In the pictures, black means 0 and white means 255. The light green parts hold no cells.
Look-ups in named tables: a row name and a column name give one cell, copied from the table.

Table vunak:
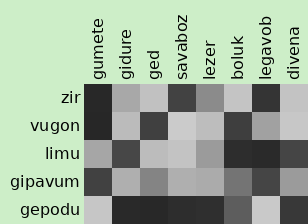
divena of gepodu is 56
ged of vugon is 64
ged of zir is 193
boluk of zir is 196
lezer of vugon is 189
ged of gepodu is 40

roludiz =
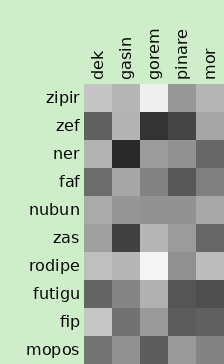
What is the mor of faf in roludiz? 127
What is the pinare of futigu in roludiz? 85
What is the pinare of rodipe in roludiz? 144
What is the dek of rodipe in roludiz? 191
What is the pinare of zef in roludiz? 69
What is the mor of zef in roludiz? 166
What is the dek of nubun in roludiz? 170
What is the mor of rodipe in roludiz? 188
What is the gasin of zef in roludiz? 179

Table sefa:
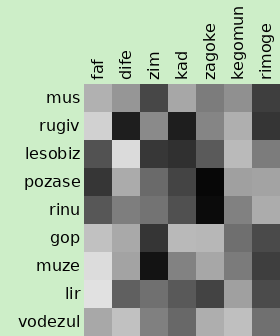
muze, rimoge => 62
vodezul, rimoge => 112
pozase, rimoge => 163
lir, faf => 225
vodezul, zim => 128
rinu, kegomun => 129
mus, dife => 150
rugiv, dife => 30
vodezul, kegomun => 191
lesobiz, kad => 48
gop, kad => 185
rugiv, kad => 30
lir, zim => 112
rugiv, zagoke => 133
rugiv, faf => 209
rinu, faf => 87

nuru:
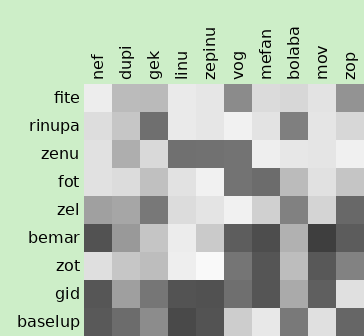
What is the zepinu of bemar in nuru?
202
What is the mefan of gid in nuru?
85
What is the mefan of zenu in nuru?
238
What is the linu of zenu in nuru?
112
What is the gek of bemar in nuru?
197
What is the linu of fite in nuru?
234
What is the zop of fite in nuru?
147
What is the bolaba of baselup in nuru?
121
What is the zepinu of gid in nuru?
81
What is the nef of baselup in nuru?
89
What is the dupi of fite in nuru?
187
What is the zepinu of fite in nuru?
230
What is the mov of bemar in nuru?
62
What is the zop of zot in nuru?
130
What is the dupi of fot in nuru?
220
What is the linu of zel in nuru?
220
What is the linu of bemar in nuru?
236
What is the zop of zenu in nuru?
240

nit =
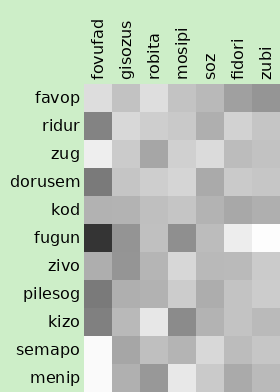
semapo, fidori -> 188
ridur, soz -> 175
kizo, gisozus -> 185
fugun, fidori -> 237
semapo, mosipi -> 180
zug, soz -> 219
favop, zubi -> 149

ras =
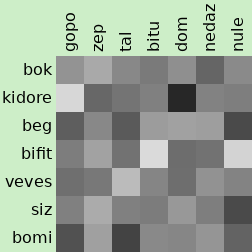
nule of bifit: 211
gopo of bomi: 81
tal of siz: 128
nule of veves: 131
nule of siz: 74
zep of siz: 171
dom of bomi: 134
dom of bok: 143
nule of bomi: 99
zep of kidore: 103
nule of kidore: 126
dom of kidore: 39
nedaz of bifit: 114
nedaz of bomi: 149
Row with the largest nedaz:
beg

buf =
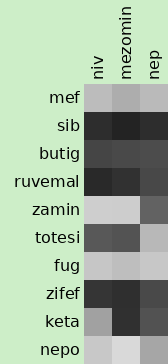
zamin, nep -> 98
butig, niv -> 69
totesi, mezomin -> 83
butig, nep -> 76
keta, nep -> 82
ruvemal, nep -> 72
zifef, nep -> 73
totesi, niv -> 88
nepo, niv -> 200
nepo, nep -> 166
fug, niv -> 198

